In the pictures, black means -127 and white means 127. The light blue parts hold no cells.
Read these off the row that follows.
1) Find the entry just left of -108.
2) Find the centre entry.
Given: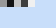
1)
24
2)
69
